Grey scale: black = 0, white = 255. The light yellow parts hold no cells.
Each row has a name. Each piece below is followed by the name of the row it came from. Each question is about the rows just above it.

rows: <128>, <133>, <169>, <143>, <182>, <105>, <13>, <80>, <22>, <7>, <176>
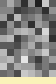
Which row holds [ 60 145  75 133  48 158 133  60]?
<143>
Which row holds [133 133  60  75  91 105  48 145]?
<133>

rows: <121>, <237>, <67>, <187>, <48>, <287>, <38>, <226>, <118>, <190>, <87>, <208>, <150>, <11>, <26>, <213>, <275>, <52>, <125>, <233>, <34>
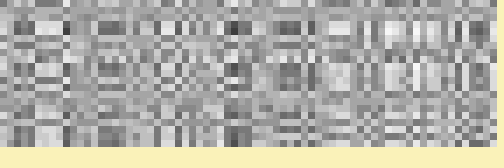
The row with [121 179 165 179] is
<213>
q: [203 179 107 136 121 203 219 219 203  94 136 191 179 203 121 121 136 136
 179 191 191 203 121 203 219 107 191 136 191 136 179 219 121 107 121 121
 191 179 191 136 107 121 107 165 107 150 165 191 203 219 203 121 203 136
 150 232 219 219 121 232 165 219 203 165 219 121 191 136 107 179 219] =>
<125>
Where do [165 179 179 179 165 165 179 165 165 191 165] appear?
<237>

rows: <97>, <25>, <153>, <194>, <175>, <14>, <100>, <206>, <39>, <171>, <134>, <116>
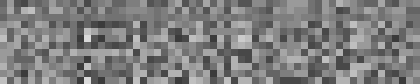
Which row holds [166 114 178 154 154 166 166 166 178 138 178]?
<206>
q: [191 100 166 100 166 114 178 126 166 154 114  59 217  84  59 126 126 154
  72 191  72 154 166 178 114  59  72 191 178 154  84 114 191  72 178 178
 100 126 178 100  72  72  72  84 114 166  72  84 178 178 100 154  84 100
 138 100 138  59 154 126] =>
<116>

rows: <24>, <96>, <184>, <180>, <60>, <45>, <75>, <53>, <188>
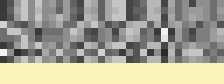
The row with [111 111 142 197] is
<60>
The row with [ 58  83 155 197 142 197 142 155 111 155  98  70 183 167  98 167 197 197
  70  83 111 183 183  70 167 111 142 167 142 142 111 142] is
<75>

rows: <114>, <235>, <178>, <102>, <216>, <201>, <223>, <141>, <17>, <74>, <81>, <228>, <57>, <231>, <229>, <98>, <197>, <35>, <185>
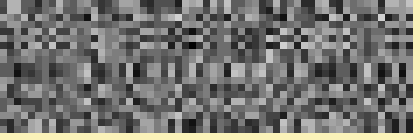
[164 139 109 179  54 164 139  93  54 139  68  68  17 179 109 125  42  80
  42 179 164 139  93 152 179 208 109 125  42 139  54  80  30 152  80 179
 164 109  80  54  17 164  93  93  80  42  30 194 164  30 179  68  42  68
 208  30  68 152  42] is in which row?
<178>
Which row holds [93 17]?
<81>
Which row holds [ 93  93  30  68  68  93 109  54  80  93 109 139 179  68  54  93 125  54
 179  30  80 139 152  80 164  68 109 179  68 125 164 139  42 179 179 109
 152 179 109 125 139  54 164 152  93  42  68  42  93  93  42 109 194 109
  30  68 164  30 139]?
<74>
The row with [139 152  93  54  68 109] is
<114>
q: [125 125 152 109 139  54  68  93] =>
<201>

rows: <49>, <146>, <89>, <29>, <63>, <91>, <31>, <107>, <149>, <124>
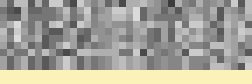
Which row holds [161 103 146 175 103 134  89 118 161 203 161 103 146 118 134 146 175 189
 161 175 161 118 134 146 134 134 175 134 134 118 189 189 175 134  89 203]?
<124>
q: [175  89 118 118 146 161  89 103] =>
<91>
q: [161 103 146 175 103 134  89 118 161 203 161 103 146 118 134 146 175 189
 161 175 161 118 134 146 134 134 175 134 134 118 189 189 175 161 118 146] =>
<31>
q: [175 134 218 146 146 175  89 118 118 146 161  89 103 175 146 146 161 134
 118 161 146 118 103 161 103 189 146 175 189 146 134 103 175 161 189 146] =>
<91>
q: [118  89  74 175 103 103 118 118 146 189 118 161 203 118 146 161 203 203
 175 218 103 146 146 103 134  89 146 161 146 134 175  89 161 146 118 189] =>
<146>

